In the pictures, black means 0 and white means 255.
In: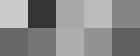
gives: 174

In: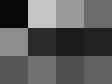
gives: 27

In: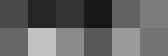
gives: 138

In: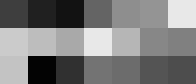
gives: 169

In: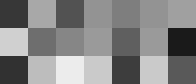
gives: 134

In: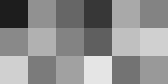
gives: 131

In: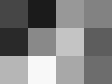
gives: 196

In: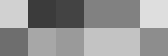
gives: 154

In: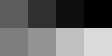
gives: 192
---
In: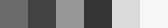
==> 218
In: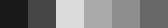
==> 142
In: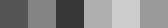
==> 205
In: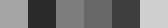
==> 62
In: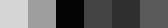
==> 47
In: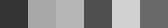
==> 209
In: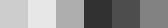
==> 77
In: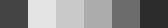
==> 108
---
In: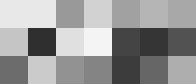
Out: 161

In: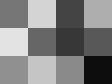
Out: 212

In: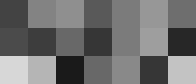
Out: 123

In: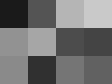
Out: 84

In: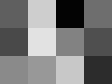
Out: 206

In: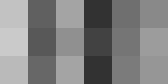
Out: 50

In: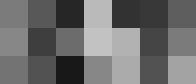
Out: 50

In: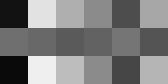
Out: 139
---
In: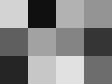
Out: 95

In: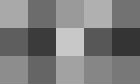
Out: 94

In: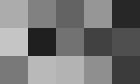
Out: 197

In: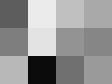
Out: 126

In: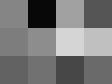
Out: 125

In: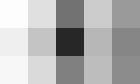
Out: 239

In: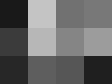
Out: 59

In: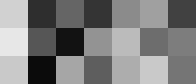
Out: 231
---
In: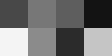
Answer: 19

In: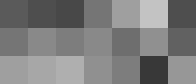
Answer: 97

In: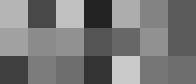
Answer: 90

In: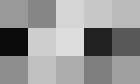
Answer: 88

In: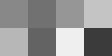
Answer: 196

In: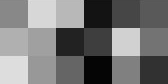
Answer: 115
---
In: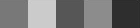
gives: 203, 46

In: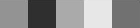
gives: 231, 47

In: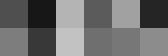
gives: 194, 23

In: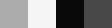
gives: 245, 9

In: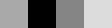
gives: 220, 1

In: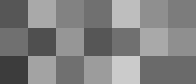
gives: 203, 60

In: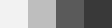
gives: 242, 57

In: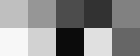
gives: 247, 11

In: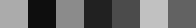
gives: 193, 14

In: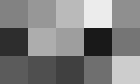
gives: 236, 25
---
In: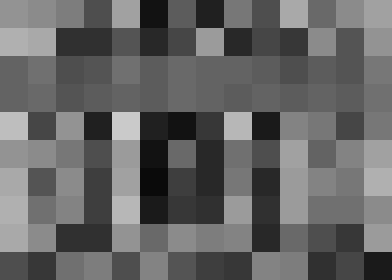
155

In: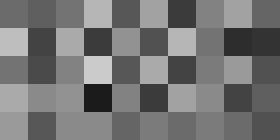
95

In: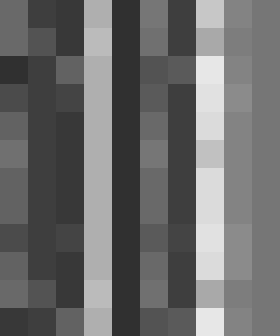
118

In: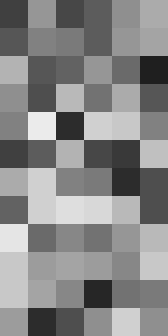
122

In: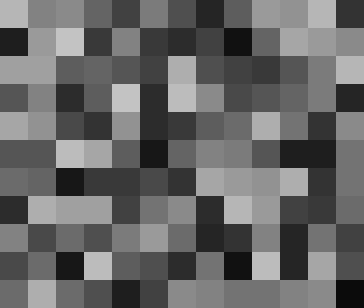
79

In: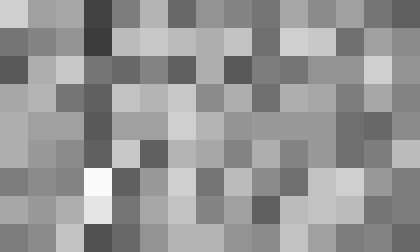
125

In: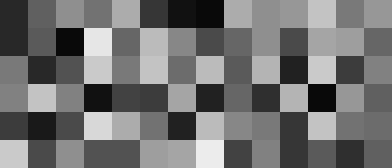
108

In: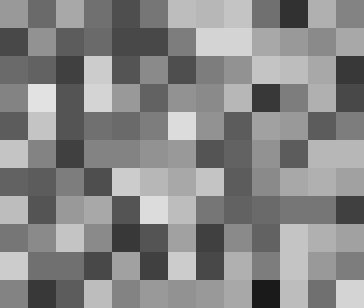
125

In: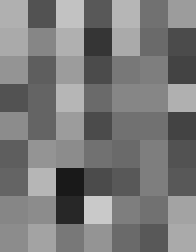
163
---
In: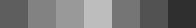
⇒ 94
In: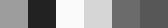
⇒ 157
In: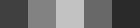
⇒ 64
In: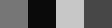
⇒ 118
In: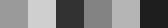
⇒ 154
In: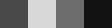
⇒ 72
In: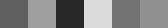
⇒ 95
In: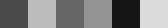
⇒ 74
